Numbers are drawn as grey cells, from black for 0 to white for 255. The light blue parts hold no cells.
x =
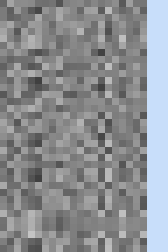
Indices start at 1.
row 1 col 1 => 104
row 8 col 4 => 138
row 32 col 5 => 175
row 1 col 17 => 142
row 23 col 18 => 124
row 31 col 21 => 166
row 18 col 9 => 146
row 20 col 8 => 136
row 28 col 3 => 150
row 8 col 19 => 137
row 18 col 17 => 131
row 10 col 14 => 154
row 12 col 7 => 148
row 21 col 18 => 105
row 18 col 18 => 139
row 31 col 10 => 121
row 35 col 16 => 182
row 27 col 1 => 169
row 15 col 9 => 170
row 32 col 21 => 131
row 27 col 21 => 161
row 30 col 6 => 98
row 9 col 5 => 114
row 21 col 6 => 74
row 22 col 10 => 130
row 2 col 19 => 115
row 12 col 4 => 121
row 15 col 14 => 141
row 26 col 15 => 95
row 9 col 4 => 111
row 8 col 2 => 124
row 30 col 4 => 123
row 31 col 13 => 115
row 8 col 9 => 120
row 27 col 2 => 111
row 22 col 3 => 96
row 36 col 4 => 115
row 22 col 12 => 170
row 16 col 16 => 129
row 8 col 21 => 98

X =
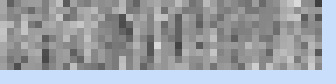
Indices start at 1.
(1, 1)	167
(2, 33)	125
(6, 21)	129
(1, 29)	130
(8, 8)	135
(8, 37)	153
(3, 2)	134
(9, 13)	172
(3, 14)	149
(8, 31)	197
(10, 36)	167
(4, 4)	194
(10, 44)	137
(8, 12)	135
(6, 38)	121
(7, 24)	149
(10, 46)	134
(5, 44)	142
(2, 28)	126
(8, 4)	144
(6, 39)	116
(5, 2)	134
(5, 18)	99
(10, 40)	159
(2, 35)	155
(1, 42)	195
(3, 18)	81
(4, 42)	137
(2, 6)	142
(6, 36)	133
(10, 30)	158
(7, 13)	174
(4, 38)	135
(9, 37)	160
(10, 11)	189
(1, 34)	137
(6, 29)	164
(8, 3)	136
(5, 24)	122
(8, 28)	160

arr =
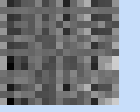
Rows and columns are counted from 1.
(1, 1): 145
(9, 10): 80
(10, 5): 99
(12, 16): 109
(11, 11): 133
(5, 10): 47
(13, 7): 72
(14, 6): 76
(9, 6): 119
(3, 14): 56
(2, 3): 111
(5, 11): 98
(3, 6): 122
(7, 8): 83
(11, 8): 83
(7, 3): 68
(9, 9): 121
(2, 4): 113
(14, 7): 77
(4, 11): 107
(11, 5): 107
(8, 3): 105
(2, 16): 107
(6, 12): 96
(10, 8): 77
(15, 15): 147
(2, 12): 107
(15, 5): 95
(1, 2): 41
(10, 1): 159
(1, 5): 93
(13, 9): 143
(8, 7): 104
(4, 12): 94
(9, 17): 205

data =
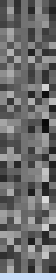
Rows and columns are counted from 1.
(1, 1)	67
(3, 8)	58
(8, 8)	59
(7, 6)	82
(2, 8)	35
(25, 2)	100
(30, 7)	160
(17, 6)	114
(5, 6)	122
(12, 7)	51
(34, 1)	166
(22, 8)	34
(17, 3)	104
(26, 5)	118
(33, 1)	60
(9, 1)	135
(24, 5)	62
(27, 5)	65
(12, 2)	141
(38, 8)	72
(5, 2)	168
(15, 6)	67
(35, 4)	108
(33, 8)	56
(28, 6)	134
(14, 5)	39
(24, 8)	31
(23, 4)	101
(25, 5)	131
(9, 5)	171
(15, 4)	104
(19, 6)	112
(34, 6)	94
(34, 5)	78
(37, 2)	59
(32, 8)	176
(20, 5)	108
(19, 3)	113
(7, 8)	159

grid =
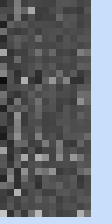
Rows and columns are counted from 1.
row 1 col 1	49
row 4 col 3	81
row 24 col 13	84
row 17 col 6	97
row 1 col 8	66
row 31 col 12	173
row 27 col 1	112
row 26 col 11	89
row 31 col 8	86
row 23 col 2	45
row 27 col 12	60
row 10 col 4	70
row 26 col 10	78
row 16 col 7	77
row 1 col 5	74
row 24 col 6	84
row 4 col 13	75
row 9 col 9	74
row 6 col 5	74
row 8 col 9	66
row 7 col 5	76
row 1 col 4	64
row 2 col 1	75
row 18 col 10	82
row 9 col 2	60
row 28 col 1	64
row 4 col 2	97
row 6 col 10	83
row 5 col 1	111
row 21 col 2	45
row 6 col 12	85
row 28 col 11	77
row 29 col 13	88
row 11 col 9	109
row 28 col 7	64
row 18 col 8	68
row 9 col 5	72
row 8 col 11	63
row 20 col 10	83
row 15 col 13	103

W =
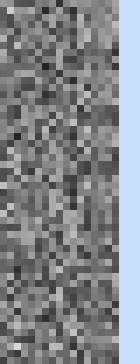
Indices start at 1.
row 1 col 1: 152
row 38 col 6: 119
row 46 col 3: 156
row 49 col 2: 125
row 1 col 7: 118
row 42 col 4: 111
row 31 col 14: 123
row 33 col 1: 84
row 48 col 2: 97
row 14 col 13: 188
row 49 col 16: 146
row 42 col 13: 92
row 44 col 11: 75
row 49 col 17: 180
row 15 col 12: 178
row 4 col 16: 143
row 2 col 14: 127
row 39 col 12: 91
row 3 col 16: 158
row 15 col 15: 134
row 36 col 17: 158
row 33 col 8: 148
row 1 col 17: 163
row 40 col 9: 100
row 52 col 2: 131
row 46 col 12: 81
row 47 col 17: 85
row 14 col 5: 150
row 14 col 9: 108
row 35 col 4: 161
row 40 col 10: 109
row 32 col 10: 169
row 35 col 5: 163
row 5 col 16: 143
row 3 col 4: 122
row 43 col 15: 117
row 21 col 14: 145
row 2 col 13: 124
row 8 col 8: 79

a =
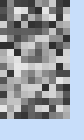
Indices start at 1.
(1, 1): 54
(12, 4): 164
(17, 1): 69
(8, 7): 158
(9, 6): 102
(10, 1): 114
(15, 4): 139
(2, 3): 231
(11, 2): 54
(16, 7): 216
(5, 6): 86
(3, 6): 125
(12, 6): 148
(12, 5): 105
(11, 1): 199
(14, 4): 187
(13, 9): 85
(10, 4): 228
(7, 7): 165
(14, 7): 203
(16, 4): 81
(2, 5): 79
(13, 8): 211
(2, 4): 219
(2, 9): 73
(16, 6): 204
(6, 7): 210
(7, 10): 128
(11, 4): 155
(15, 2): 194
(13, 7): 46
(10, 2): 187

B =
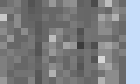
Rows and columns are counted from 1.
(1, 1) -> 103
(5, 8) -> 127
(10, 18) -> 103
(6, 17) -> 103
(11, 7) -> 115
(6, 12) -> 92
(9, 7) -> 127
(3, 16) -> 140
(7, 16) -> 164
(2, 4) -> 103
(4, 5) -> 102
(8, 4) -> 115
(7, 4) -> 115
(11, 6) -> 88
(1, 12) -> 97
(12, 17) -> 140
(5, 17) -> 115
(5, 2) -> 115
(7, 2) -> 103
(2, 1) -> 127
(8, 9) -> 127
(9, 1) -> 127
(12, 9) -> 127
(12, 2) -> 115
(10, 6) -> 101
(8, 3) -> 115
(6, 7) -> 103
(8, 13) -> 115
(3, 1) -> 201
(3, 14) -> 109
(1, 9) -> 115
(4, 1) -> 127
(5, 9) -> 140
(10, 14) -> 115
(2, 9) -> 103
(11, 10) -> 127
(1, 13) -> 103
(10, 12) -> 85
